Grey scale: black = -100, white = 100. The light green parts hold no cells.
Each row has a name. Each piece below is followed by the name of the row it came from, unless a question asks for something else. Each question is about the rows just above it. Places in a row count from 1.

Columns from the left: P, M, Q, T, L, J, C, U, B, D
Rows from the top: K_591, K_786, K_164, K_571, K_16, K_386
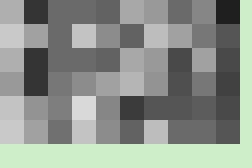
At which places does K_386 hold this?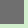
3
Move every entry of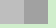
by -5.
[43 21]
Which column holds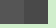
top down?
D
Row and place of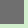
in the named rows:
K_386, 3

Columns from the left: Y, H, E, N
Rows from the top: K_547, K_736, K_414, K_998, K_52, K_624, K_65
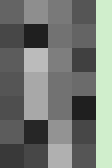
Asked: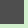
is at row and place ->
K_52, 1
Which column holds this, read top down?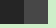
H
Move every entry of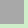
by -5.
[27]
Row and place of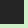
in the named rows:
K_624, 2

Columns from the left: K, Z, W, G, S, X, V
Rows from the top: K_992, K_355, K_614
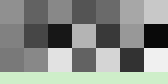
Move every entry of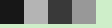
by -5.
[-87  36 -60  14]
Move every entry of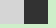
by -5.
[ 62 -66]
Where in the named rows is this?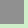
K_992, 1

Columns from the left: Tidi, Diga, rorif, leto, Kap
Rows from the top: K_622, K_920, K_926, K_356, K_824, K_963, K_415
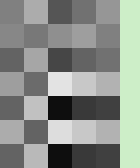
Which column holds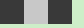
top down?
leto
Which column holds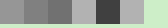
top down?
Kap

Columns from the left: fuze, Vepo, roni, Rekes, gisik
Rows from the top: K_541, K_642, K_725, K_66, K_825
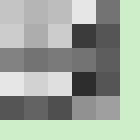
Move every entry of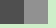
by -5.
[-43   9]
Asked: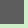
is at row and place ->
K_725, 5
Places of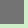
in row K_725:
2 4
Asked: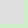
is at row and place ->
K_66, 3
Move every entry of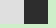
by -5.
[ 70 -70]

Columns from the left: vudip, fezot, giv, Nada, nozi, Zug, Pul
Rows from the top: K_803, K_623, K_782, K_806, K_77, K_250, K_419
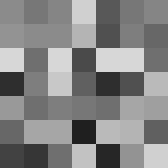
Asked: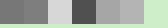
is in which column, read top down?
Zug
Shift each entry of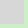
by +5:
[74]
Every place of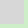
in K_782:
1 3 5 6
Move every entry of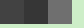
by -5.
[-53 -63 -18]
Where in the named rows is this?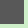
K_803, 5
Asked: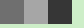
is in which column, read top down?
fezot
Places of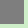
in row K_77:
3

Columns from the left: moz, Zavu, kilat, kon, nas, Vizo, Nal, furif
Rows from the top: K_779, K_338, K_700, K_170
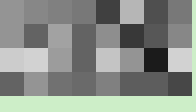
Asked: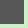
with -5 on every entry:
[-37]
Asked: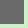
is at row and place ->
K_170, 4
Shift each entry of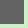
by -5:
[-27]
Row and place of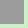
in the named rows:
K_700, 3
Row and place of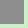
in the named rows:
K_338, 5

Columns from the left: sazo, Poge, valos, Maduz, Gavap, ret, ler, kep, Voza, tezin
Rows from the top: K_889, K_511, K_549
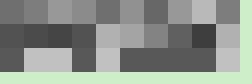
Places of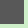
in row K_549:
1 4 6 7 8 9
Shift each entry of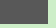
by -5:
[-36 -36]
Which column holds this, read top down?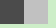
Poge
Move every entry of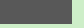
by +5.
[-26 -26 -26]
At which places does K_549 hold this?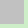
2 3 5 10
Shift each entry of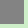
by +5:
[8]

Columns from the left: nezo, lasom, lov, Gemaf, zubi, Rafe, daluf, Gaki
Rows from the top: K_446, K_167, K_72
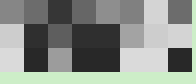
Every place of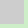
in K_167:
1 7
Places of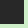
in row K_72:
2 4 5 8
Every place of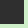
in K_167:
2 4 5
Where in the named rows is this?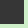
K_446, 3
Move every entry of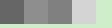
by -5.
[-25   6  -5  61]

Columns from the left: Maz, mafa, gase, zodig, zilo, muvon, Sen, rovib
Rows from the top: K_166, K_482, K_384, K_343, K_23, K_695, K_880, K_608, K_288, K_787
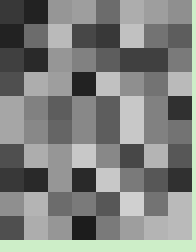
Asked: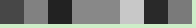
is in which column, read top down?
zodig
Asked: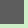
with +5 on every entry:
[-22]
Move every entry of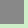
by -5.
[2]

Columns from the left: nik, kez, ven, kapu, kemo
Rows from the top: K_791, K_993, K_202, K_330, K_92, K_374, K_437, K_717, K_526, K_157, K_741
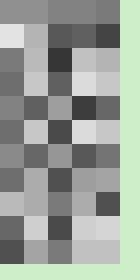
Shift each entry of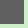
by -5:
[-30]
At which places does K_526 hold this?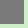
3

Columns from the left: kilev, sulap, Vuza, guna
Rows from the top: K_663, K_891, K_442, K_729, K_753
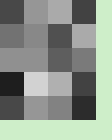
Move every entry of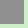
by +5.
[17]
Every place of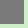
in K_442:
4
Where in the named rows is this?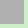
K_729, 3
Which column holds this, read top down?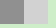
sulap
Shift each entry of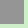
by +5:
[22]

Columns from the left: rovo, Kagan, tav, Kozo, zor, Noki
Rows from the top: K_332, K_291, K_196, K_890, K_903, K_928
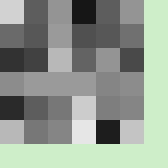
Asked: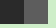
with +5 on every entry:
[-62 -22]
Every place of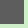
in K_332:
2 5
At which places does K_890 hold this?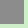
1 6
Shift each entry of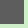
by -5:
[-32]
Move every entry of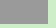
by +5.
[26 26]
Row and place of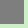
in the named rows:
K_903, 5

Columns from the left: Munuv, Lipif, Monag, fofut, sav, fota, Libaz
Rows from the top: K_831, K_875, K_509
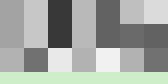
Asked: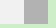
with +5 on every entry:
[94 45]
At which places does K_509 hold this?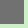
2 7

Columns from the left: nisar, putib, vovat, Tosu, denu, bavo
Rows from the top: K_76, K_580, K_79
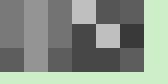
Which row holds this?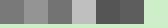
K_76
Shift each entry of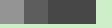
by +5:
[ 21 -22 -39 -39]
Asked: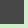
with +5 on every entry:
[-39]
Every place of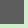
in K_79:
1 3 6

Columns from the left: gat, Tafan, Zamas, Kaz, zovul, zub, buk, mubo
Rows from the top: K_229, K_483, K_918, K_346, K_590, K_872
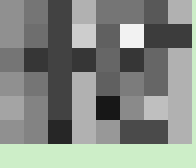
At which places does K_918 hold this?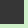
2 4 6
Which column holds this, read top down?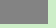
Tafan
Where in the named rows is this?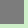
K_346, 6
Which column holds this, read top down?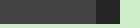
Zamas
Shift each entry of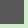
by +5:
[-26]

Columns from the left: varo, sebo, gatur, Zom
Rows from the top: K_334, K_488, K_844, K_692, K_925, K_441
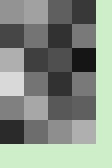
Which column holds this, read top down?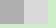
varo
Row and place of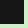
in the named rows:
K_844, 4
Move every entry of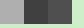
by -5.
[ 32 -55 -43]

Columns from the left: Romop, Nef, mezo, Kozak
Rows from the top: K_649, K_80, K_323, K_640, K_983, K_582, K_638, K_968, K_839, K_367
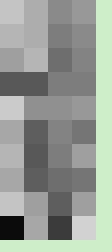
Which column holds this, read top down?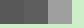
Nef
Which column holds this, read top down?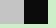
Romop
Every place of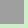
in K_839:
2 4
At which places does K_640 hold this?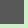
1 2

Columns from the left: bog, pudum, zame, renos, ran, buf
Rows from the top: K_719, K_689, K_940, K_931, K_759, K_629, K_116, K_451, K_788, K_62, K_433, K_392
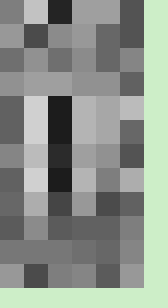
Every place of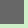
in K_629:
6
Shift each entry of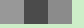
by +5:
[ 24 -36  14]
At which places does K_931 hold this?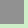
1 4 5

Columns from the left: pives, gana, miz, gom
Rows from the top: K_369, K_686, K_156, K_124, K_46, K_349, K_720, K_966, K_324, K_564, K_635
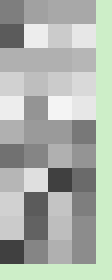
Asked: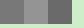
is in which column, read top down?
gom
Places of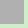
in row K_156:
1 2 3

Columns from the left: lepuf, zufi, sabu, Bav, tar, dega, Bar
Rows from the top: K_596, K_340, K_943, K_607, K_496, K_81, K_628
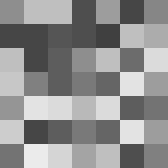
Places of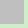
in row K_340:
6
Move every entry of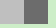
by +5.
[ 55 -10]
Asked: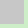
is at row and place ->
K_607, 1
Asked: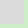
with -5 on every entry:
[67]

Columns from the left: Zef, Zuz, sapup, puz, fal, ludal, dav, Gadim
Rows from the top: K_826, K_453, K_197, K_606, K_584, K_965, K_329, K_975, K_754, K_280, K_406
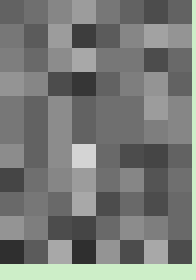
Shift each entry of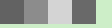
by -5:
[-28   5  61 -23]
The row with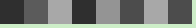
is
K_406
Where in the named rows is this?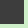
K_453, 4
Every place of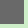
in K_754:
1 3 6 8
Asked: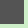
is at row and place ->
K_975, 7

